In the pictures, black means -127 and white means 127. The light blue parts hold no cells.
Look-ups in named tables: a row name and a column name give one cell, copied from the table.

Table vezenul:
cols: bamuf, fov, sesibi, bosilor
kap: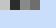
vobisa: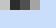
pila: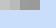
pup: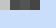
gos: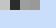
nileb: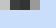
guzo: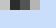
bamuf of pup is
68
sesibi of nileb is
-75
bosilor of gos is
25
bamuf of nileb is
68
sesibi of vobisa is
-47
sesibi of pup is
-43
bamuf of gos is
68
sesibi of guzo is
-43
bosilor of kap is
-17
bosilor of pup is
-58
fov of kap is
-83
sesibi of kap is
10
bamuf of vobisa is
68
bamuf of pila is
68

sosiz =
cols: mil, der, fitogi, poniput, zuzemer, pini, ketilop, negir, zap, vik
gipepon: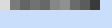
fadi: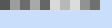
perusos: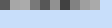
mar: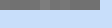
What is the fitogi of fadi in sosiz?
-19
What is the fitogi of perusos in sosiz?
43
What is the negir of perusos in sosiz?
2
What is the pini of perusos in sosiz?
17
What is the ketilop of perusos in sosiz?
-62
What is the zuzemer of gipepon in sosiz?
-23
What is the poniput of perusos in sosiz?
-6
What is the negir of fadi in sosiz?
92
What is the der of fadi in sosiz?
29
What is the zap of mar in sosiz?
-14
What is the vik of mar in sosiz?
-14
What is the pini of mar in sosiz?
-12
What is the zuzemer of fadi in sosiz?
-25

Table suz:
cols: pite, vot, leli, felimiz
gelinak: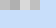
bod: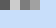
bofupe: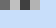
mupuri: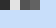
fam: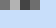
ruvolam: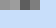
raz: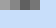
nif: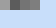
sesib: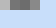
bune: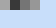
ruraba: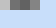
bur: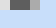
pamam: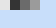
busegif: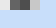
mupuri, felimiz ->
-29
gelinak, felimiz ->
64
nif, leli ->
-11
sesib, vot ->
-10
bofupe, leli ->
-63
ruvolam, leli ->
-33
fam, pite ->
-11
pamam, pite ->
101
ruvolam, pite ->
20
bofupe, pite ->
-20
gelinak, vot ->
48

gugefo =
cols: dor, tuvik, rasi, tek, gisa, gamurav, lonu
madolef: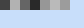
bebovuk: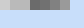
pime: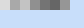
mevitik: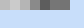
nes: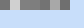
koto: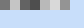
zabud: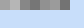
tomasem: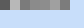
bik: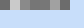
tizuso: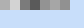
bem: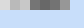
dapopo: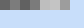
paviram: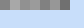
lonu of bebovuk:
26
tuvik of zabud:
54
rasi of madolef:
-26
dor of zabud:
35
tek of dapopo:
-4
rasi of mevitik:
53
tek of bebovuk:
-20
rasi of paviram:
17
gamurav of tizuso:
38
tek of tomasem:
11
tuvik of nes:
80
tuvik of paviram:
40
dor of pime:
92
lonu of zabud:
-12
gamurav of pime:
-25
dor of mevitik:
61
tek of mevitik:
10
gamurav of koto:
89
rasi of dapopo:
-30
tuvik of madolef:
50
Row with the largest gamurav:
koto

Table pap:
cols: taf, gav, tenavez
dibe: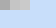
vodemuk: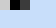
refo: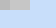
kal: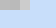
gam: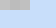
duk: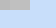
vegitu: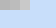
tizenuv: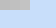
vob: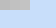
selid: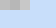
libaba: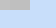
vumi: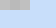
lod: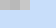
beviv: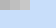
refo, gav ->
71
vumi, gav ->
58
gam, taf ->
67
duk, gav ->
64
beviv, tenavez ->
72
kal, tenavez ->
76
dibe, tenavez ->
74
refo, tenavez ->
70
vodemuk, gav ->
-126
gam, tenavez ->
64
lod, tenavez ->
72
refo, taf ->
59
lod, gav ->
57
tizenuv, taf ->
62
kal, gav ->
58
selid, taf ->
63
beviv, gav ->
63
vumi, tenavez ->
64
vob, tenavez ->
67

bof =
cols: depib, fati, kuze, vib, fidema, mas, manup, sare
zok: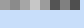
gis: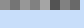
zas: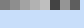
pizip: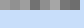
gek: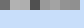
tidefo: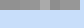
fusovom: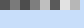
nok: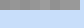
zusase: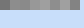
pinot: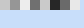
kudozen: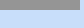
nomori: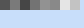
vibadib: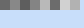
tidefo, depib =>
18
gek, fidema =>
26
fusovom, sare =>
55
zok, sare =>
-48
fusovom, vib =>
-1
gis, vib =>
1
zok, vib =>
71
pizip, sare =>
-17
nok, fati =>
22
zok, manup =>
0
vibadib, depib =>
-22
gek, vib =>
-47
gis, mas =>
-44
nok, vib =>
22
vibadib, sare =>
50
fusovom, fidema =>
63

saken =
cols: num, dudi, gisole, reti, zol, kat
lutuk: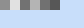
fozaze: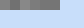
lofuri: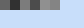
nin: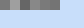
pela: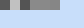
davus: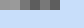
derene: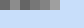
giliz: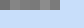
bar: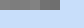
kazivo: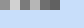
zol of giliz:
12
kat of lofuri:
4
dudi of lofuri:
-78
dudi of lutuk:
97
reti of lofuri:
-51
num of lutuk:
15
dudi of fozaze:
-14
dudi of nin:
31
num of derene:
-21
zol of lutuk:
-14
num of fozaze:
2
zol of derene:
3
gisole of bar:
-1
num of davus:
23
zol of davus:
-7
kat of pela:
6
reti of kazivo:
54
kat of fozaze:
-10
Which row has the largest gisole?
fozaze

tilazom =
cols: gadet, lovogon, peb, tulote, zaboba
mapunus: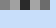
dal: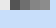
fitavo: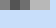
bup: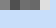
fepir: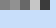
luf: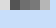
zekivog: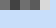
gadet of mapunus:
1
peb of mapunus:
-85
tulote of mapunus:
37
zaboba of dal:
12
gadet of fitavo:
1
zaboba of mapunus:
-19
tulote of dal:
5
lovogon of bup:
-47
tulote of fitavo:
56
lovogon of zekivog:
-61
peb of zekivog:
-16
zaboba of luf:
54
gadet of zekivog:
-15
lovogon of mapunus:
33
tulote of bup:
-22
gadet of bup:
1
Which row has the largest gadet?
dal

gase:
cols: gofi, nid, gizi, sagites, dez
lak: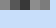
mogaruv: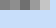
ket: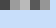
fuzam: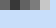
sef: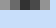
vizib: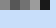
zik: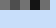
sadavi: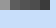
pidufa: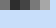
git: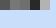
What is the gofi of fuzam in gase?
-26
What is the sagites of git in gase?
-86
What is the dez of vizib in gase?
-102
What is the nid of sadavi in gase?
-34
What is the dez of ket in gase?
22
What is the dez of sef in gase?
19
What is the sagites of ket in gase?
-38
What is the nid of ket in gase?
28
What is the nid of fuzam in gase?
-71
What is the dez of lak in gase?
-3
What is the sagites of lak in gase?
13
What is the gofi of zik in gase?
-13
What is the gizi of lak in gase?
-71
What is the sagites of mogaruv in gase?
27
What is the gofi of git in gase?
-42
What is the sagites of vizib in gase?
28
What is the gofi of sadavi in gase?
23
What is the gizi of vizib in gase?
-13

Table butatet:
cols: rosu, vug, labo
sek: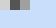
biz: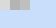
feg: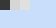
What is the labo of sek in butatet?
32
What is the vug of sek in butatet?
-42
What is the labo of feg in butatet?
96
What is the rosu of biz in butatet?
90
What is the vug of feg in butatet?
86
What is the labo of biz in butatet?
63
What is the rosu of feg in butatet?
-72
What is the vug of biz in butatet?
52
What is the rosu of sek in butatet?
82
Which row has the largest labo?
feg

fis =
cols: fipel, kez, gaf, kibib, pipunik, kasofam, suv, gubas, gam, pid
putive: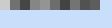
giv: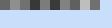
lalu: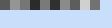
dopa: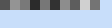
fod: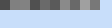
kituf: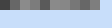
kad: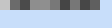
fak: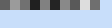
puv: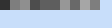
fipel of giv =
-25
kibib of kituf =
-3
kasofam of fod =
-37
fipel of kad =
69
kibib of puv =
-50
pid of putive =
-34
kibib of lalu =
-84
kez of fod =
0
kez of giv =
15
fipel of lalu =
-39
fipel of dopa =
-44

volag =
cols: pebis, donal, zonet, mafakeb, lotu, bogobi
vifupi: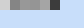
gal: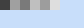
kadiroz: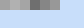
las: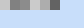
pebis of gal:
-63
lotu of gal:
29
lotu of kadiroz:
6
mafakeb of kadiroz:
-16
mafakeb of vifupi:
21
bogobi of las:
-28
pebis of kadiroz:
35
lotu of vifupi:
37
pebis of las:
72
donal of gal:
32
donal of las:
1

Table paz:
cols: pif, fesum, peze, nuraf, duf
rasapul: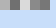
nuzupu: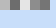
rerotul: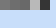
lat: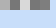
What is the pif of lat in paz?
49
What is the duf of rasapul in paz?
-8
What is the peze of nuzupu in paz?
101
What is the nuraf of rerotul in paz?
57
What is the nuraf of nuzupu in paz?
13
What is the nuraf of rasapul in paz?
10
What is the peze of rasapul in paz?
90
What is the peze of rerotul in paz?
-22
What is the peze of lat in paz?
89
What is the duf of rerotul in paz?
-74
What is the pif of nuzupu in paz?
58
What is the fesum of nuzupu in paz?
-18
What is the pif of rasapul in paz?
51
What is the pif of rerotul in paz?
-8
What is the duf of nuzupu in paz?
-10
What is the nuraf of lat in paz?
-8
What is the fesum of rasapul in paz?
-15
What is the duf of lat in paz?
-1
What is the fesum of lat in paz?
-8

